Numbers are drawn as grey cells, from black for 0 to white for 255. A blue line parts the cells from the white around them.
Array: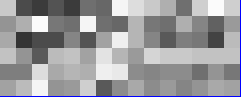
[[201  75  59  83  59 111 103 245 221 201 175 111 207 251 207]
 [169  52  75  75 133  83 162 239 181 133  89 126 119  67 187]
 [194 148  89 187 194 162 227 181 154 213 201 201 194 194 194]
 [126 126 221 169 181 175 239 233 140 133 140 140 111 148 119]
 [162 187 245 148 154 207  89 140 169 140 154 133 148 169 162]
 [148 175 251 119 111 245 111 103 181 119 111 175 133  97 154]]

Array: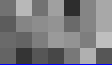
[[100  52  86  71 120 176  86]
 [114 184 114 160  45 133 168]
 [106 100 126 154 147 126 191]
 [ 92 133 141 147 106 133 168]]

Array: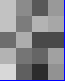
[[216  95  44 146]
 [109 173  73  73]
 [194 139  88 153]
 [179 117 101 161]
 [194 124 179 167]]

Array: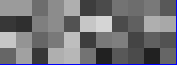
[[102 161  55 175 183 115  33  88  75  33 102]
 [198 148 102 121 190  61 121 127  68  96  82]
 [155 155 109 140 175  61  75 115 109 121  88]
 [ 55  47 127 140  82 198 213  75  96 175 168]]

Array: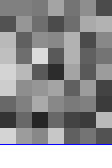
[[ 52 104  37 104  67  59 185]
 [212 185  89  44 164  89 156]
 [ 82 150 110  75 110 170 178]
 [128 128 122 164 116 142  75]
 [212 156 136 199  96 116  82]
 [185  96 142 136 178  75 136]
 [205 142 150 164  96 156  67]
 [104 128 170 136 122 128  59]
 [191 110 220  89 178  96 116]]

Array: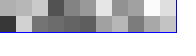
[[ 55 210 116 108 100  94 161 183 124 168 195]
 [176 183 202  82 131 153 230 146 161 251 223]]

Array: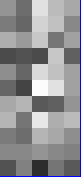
[[ 82 129  45 117  89]
 [ 75  82  75 199  96]
 [168 181  89  96 148]
 [136 136 148 136 129]
 [123 109 181 168 142]
 [174 154 199 117 161]
 [123 102 211 193 136]
 [142 102 218 193 161]
 [148 109 225 187 168]
 [181 117 231 174 187]
 [102  68 252 225 161]]
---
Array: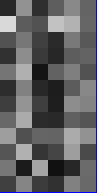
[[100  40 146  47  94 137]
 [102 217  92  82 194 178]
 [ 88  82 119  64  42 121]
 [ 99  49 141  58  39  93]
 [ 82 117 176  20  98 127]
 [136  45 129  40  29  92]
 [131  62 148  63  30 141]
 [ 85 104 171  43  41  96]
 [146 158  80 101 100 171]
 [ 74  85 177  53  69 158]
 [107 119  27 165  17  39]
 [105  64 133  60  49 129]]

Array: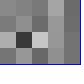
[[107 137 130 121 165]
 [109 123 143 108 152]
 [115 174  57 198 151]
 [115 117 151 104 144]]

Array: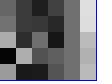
[[223 102  59  30  65 112]
 [221 114  59  56  40 112]
 [187 172  45 111  22 112]
 [177   5 174  82  95 112]
 [186 155  25  27  84 112]]

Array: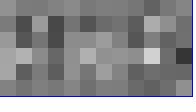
[[133 146 123 122 130 138 121 126 125 118  98 120]
 [111 123  76 154  72 116  84 107 114  92 172 143]
 [112 153  86 117  74 140 140 156 129  86 127  98]
 [ 53 165 178 139 103 144 176 145 148 142 209 109]
 [103 166  94 123  93 145 118 158 131  96 110 104]
 [144 130 115 127 120 133 112 126 125 106  97 110]]

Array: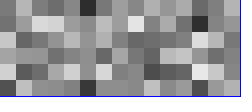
[[180 122 182 125 109 135  45 120 158 135 176 150 171 106 127]
 [150 114 156 217 211 156 139 188 157 228 130 171 113  47 132]
 [120 199 102 120 147 184 148 177 129 104 110 116 128 220 183]
 [130 164 151 149 113 132 143 104 166 119 100 186 196 149 111]
 [134 209  91 109 168 208 144 215 128 136  77  93 101 232 200]
 [178  81 191 144 141 129  56 142 142 137 192 138 154  79 153]]

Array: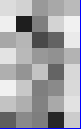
[[186 220 210 153 168]
 [241 239  30 127 211]
 [234 167 182  73  99]
 [179 227 185 152 145]
 [216 175 148 195 100]
 [217 241 200 127 138]
 [226 195 175 130 169]
 [204  95 138 126  39]]

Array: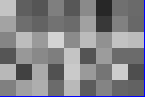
[[106 196  95  85 127  87 138  39 112]
 [104 163 110  99 114 107 161  56 129]
 [188 133 189 154 211 139 187 145 194]
 [107  85 152 137 126 196  84 156 107]
 [ 78 184  65 170  81 202 154 117 205]
 [ 98 128 161 174 107 185  92 132 102]]
